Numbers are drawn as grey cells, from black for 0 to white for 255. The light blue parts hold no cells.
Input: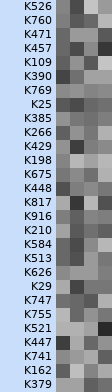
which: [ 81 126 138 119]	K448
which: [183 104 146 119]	K755
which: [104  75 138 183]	K584
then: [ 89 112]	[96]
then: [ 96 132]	[126]

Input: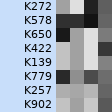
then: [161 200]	[89]
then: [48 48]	[19]
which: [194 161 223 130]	K139
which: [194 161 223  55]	K422
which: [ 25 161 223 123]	K650
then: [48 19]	[101]

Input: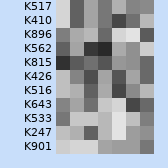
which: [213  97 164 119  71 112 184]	K410
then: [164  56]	[41]
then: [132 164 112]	[199]
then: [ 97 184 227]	[157]
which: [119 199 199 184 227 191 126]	K533

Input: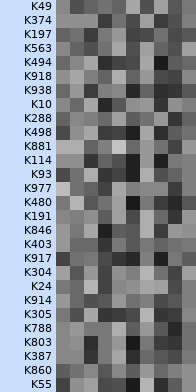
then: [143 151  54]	[143]
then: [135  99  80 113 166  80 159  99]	[80]
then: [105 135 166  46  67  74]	[166]
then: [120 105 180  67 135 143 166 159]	[74]

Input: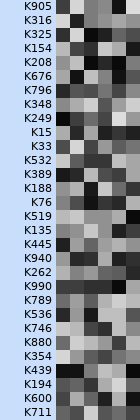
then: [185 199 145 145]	[172]
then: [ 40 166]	[32]
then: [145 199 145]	[32]
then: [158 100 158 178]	[145]
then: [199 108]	[54]
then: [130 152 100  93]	[40]
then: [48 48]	[10]

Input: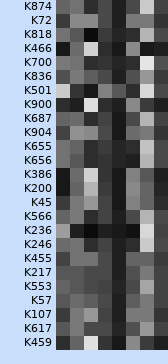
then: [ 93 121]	[67]
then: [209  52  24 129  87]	[31]

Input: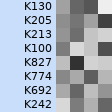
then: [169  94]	[182]
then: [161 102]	[86]
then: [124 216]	[196]
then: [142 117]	[161]

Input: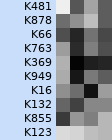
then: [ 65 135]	[135]
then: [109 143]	[190]

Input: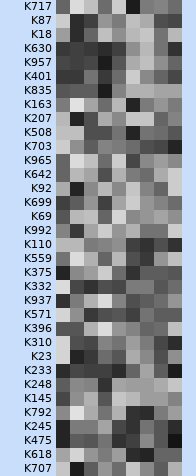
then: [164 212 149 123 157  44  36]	[101]
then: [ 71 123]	[123]

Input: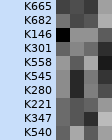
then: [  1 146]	[146]
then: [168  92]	[160]
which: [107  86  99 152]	K221
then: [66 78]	[58]

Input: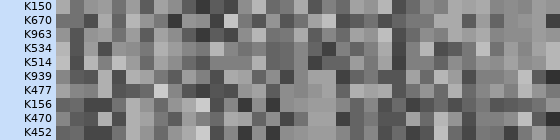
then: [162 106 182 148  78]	[128]
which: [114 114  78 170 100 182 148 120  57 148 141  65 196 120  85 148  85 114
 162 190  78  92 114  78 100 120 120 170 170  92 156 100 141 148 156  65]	K670
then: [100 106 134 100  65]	[128]
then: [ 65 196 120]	[85]
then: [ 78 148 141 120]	[176]
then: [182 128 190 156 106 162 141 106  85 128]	[128]

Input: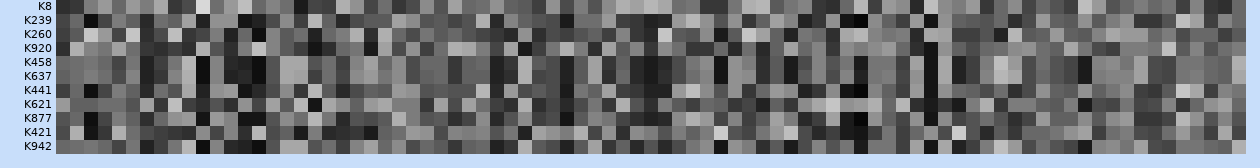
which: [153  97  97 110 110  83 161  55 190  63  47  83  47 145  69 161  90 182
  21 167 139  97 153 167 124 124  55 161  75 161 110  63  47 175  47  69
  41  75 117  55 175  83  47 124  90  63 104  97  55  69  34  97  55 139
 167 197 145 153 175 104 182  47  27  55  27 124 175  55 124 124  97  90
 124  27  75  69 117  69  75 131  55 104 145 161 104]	K621
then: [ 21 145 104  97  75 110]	[47]

